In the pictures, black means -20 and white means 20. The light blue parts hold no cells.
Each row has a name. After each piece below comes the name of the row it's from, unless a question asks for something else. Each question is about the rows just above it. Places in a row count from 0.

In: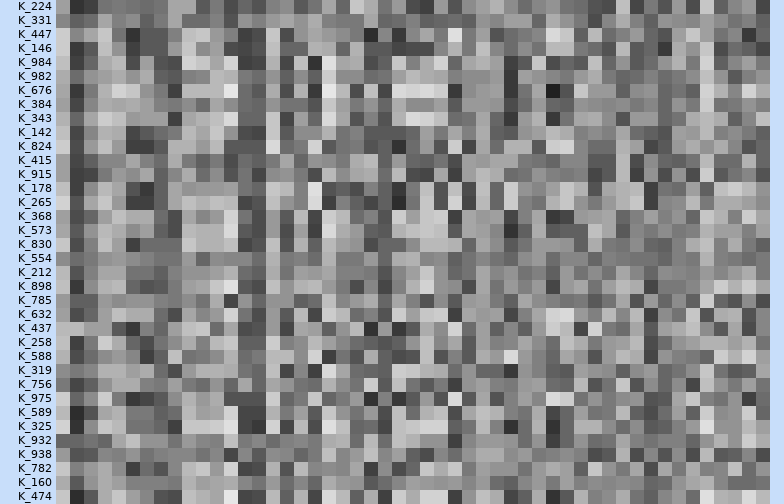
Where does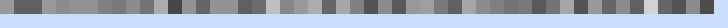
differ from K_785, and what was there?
46, [12]
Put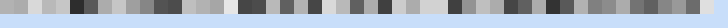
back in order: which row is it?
K_474
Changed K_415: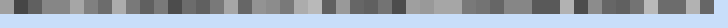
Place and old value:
40, [9]
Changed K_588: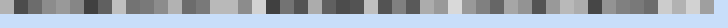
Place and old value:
46, [-4]
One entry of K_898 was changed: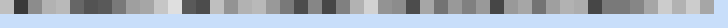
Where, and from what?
40, [9]

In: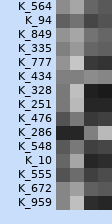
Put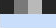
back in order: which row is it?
K_251
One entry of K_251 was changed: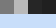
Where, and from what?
3, [-14]

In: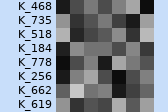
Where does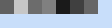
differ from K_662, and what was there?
2, [-2]
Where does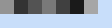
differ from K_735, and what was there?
6, [5]
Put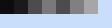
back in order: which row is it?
K_468
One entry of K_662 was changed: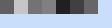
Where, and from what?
4, [-16]
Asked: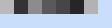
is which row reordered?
K_518
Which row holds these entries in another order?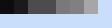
K_468

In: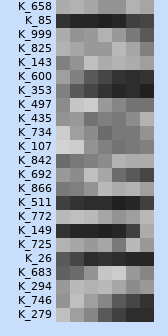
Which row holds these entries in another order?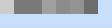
K_734
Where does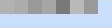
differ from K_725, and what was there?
1, [6]
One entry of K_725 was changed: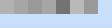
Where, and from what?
4, [-1]
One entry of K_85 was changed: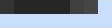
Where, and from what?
3, [-15]
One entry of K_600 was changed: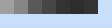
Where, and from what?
1, [0]
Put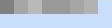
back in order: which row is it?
K_825

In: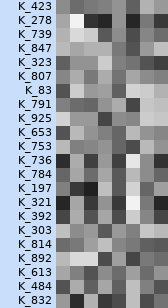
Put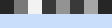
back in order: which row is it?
K_321
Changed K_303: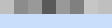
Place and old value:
7, [9]
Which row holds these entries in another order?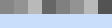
K_653

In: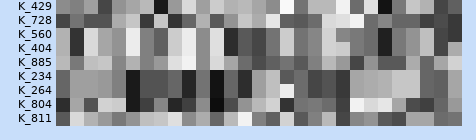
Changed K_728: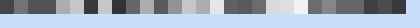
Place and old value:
10, [8]
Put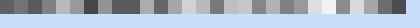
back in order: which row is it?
K_885
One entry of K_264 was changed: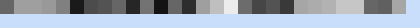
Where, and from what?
6, [-7]
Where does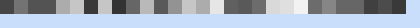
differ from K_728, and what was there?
10, [8]

